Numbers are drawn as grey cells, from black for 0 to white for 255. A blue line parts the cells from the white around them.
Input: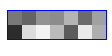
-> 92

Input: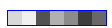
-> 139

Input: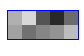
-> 134

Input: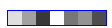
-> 119

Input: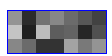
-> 163

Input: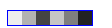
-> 197

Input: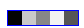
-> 135

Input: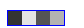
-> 227

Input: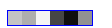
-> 70
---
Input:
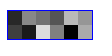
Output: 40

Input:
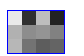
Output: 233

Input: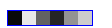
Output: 9

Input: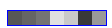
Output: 87

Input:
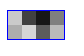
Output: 202

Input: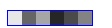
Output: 231

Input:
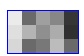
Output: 235
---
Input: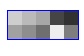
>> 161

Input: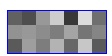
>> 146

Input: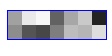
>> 141

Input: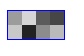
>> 200

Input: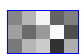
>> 160

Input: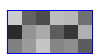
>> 42
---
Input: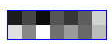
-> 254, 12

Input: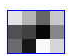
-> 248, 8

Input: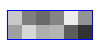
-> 236, 51

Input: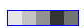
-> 230, 52

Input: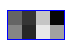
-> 232, 7

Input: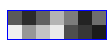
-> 240, 27

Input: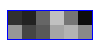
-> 192, 13

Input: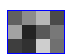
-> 206, 35

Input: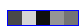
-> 213, 15
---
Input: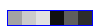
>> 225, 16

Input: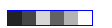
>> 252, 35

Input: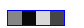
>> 216, 9

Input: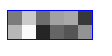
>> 250, 37

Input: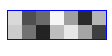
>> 246, 35

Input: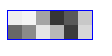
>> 244, 54

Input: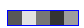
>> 226, 52

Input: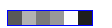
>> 252, 30

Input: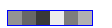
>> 236, 57

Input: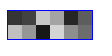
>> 212, 24
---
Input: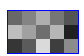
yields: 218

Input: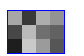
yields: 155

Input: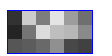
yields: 105

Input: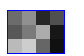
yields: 102

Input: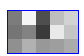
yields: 152

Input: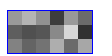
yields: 115

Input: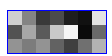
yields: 147

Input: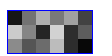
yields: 108

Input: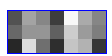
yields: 111

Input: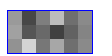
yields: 119
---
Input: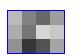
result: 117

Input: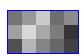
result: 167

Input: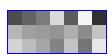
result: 174

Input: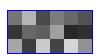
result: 160

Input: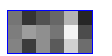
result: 117

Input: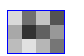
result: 50
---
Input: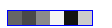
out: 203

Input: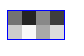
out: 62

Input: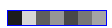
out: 165

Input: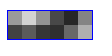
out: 132

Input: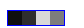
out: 125

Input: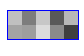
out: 184

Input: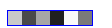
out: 122
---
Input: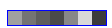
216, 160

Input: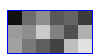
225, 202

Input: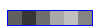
192, 169

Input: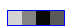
211, 132

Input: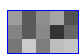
203, 196

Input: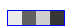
234, 206
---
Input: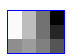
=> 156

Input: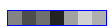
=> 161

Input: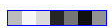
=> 117

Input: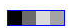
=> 108

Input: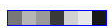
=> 209

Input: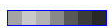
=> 88

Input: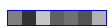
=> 113

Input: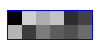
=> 92
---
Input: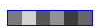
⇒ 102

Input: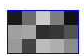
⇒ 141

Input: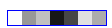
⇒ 172

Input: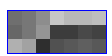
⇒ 88

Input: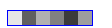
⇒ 158

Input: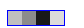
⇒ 219

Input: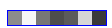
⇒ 57

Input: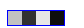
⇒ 14

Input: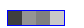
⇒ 200

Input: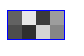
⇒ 134
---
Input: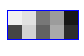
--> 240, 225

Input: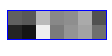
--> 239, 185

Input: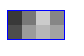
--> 203, 183

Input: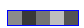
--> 190, 139

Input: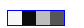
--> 246, 189

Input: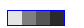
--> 228, 127

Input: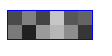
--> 198, 183
